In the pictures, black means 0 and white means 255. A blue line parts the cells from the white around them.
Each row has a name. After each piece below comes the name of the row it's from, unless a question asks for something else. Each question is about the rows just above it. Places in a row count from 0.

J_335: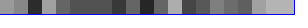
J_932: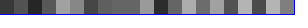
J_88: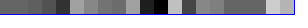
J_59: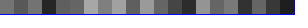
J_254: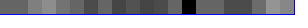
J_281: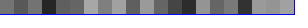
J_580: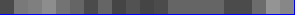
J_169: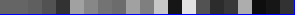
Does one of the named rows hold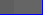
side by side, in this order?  yes
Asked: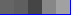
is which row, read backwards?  J_932
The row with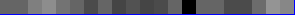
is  J_254
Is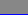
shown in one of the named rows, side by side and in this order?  no
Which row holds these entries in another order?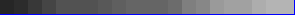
J_335
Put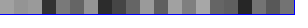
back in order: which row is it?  J_281

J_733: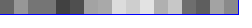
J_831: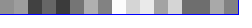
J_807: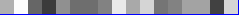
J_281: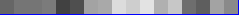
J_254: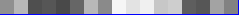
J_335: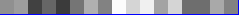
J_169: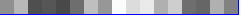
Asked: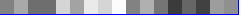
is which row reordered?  J_831
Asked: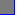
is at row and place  J_281, 3
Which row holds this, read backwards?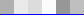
J_169
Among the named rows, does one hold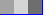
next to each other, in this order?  yes

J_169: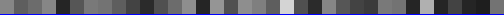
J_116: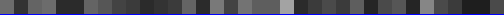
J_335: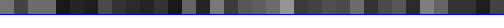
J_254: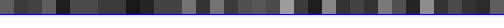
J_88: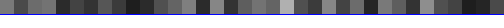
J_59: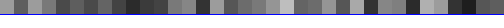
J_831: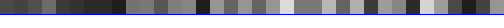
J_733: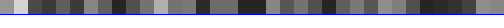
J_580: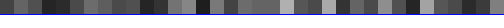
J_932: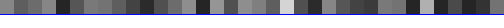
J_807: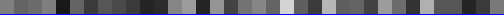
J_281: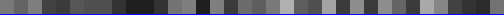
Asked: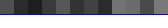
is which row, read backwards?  J_88
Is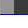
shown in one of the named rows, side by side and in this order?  yes
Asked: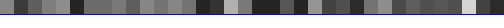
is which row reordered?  J_932
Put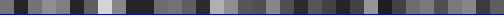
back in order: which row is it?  J_169
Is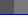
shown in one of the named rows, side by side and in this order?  yes
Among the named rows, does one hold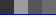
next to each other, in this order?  yes
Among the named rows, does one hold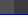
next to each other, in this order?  yes

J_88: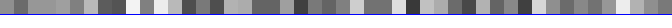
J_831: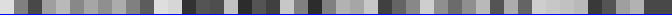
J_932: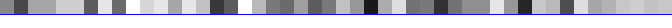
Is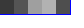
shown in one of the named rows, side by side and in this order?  no
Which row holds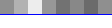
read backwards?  J_88
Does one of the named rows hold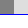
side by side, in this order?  no

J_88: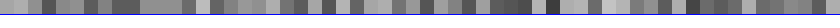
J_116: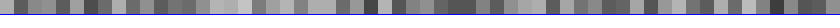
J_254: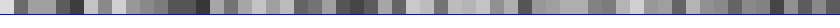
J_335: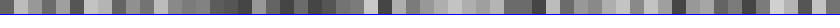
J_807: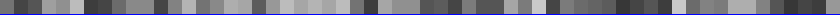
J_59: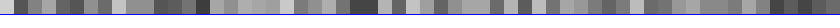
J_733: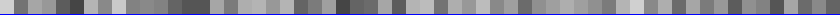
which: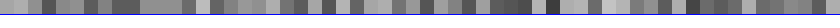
J_88
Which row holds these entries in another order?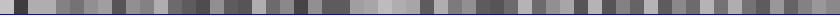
J_116
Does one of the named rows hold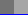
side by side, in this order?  yes

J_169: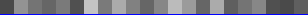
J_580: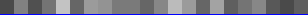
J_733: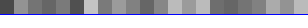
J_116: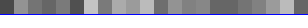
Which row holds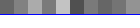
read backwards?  J_169
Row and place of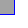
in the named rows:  J_580, 15
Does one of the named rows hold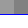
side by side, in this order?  yes
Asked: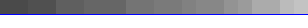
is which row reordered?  J_169
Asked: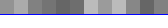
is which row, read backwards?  J_733
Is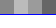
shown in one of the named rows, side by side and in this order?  yes

